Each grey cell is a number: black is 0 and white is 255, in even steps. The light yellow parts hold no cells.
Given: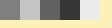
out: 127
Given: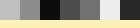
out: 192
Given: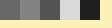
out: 104
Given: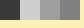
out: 58
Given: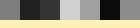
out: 125
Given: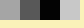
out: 165
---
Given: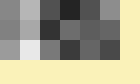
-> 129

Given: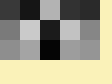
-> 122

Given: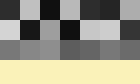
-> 212

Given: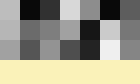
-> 182

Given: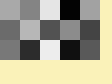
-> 107

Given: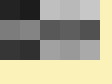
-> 124

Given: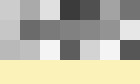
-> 198

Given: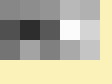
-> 80
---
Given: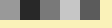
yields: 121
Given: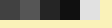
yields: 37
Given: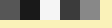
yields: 245
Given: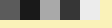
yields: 169
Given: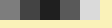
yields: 31
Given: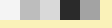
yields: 217
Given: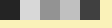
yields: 147
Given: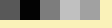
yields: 125
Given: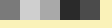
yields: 169
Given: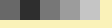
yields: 119
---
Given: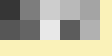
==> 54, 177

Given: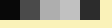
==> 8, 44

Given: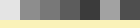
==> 228, 78

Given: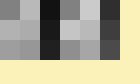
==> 129, 75

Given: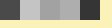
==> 74, 53

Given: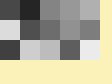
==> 72, 235

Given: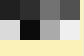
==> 32, 239

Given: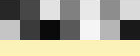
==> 39, 25

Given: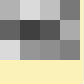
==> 178, 128
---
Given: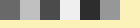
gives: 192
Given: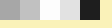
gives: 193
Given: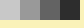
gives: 153
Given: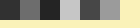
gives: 109
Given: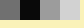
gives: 9
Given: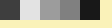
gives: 227
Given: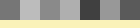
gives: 188
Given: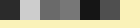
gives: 205
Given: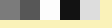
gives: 87
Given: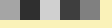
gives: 47
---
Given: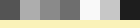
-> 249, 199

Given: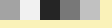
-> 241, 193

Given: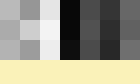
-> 243, 237

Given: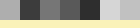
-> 214, 193

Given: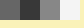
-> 244, 135

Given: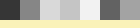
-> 242, 217

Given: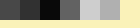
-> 206, 176
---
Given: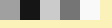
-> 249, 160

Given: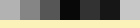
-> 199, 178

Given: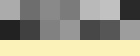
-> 41, 34

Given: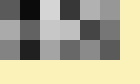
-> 151, 131

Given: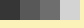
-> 211, 54

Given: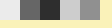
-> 144, 235

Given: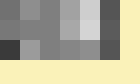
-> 85, 58
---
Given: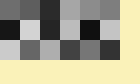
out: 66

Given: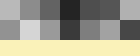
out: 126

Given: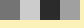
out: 204

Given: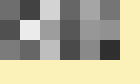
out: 74

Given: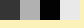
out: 177

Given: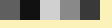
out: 208

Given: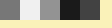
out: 147
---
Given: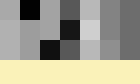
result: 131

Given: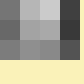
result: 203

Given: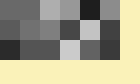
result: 30

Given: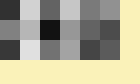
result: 122

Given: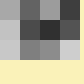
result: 156

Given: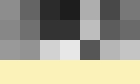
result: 72

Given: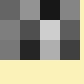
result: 23

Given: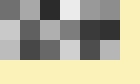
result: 153

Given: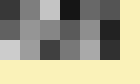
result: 104

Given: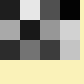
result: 80
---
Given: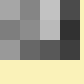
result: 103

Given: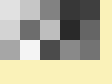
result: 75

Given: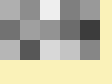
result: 216

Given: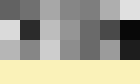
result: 106

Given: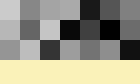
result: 115

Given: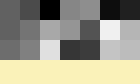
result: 60

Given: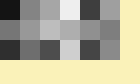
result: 207

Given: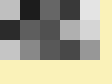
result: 88
